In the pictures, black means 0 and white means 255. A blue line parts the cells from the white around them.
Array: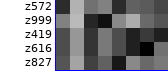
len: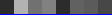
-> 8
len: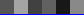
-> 6
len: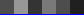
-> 6
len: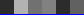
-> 6
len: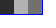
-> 3
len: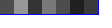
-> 7

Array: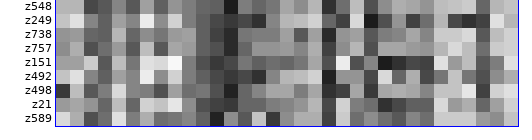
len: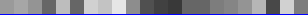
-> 22
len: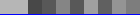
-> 10
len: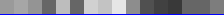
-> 16
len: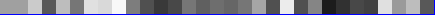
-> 31
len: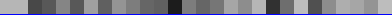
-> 28
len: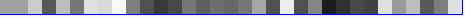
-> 33

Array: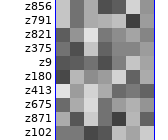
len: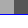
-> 2
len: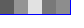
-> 5
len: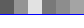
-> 6
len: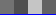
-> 4

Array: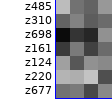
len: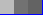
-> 3
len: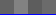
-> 4
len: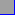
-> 1
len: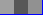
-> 3
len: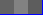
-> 3
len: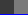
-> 2
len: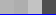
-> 4

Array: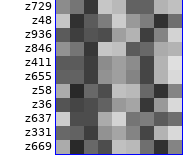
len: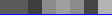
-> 8
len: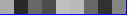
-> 9
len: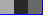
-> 3
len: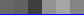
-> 6
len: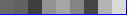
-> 9
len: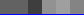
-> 6

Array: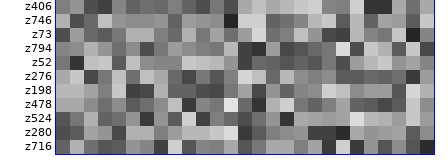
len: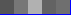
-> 5
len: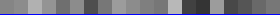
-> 20

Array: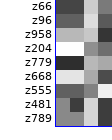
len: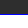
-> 2
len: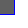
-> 1

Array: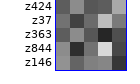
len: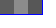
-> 3
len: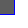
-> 1
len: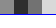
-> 4
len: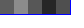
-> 5
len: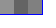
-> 3
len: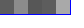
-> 5

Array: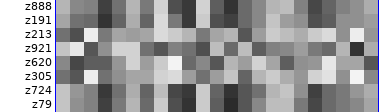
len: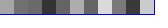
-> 11
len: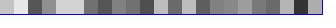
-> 23
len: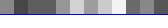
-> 12

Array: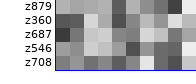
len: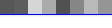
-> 8
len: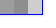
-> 3
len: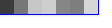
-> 7
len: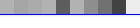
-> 10
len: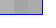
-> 3

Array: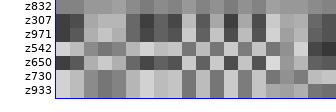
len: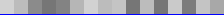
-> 16
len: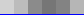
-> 6
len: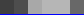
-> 6
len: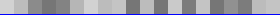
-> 20
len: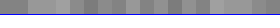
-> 20

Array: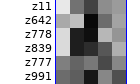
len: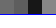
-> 4
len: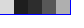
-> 5
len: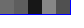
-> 5
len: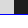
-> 2
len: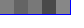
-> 5
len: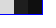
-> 3
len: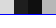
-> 4

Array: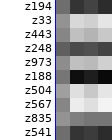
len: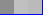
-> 3
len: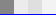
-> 4
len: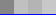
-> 4
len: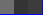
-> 3
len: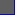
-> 1

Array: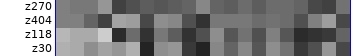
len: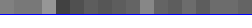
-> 18
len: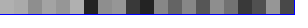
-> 21

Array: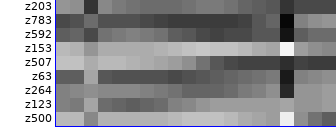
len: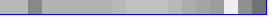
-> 19
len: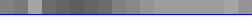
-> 18
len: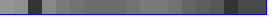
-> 19
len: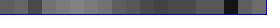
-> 19
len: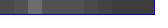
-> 11
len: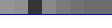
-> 8

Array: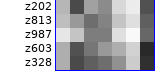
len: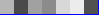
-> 7
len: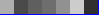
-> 7
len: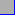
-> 1

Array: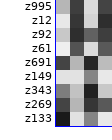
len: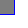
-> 1
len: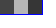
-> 3
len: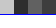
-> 4
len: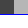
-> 2
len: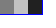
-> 3
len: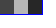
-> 3
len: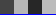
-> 4

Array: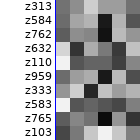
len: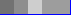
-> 5
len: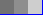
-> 3
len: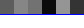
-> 6
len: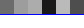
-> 6
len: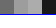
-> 4
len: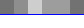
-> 6
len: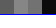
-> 4

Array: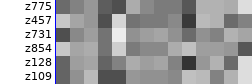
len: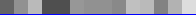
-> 14
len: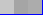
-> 3
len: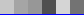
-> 6
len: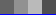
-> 4
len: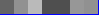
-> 7

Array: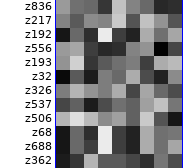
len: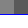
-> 2
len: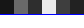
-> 6
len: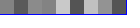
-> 9
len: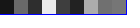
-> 9

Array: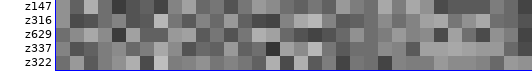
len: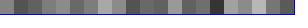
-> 21
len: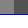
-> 2
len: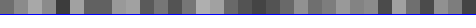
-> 34
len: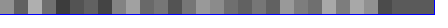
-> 31
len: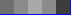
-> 5
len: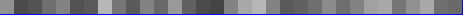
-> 33

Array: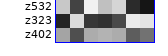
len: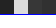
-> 4
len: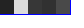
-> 5
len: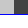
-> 2
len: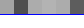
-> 6

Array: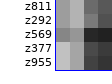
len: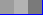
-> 3
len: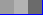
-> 3
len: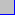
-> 1
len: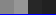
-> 4
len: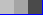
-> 3
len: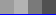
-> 4

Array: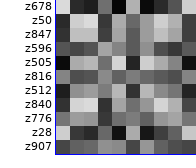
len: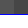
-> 2
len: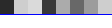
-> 8

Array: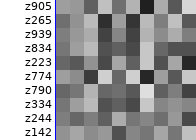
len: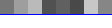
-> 8
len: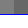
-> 2
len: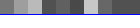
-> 10
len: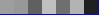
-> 7

